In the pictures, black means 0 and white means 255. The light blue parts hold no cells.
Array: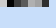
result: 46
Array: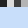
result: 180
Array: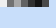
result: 73
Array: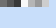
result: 205
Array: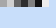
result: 236
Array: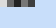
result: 62
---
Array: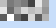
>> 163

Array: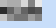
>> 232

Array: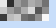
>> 114

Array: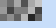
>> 196

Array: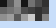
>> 49

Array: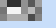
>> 159

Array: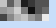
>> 83

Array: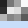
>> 249

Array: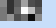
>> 66

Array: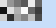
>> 102
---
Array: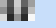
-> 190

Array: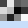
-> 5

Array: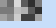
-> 189

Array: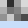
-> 131

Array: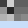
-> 111

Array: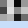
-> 138

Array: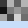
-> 152

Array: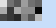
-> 171
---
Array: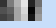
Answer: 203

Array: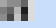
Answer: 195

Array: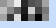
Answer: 106

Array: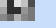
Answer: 179

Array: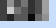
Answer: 9

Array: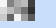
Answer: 244

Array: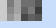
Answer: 72
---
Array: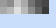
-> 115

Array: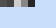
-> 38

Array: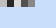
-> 136

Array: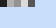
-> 86

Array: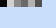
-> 178

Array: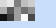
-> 205

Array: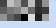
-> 191

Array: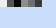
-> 111

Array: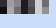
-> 85

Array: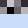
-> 151
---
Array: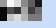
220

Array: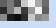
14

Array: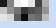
91

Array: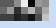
33

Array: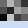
64

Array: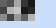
152

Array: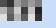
181

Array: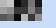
10
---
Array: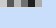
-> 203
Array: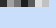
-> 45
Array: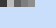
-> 55
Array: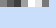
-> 133
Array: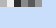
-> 182
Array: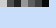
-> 206
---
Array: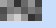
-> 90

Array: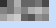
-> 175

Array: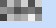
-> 107

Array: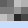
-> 125

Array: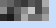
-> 199

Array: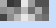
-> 111

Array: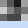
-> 132

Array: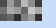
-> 102
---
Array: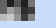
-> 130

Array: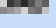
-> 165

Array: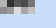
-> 220

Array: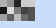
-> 122

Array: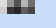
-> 39

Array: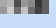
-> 109

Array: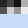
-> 147

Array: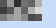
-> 165

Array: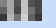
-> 71

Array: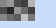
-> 150
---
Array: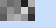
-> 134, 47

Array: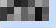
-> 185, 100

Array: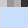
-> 203, 53

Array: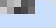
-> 137, 110

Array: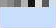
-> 151, 91

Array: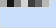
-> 172, 184

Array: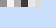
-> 145, 218
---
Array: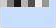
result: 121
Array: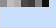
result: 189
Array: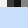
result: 61
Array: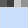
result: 62
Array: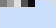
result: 164
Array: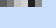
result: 126
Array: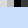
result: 188
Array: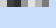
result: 63
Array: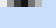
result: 155
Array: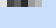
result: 72
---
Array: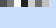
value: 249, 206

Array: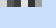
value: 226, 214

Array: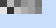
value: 228, 198

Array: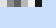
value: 240, 225

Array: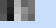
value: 205, 189

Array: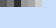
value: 204, 165

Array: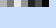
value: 230, 179

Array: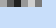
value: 207, 168

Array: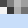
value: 243, 186

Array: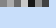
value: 201, 172
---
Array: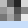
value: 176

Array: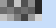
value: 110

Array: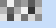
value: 241

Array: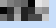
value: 46

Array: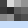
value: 40

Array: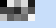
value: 42

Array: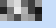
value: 177
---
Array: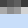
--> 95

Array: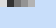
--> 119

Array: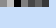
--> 2

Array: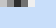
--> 46

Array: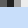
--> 164

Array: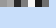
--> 42

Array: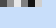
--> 232

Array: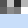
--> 42

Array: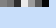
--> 46

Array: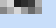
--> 31
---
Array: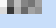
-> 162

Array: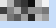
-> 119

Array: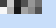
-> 112

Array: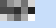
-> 33

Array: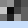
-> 97

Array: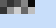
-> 11

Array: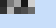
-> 207

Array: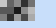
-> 185
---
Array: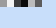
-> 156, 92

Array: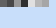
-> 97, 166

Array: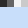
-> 42, 202

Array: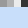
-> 153, 53

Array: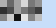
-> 176, 189

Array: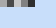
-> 169, 46

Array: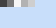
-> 65, 206

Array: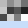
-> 186, 251
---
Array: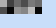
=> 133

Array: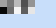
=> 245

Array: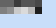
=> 218

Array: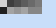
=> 163

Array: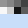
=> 206

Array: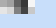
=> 128

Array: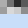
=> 216

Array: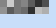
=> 47

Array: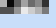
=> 204
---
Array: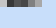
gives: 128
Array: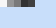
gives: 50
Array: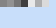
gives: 173
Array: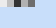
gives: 177
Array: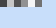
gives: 245
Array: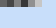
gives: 144
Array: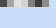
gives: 60
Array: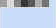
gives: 175
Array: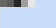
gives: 158
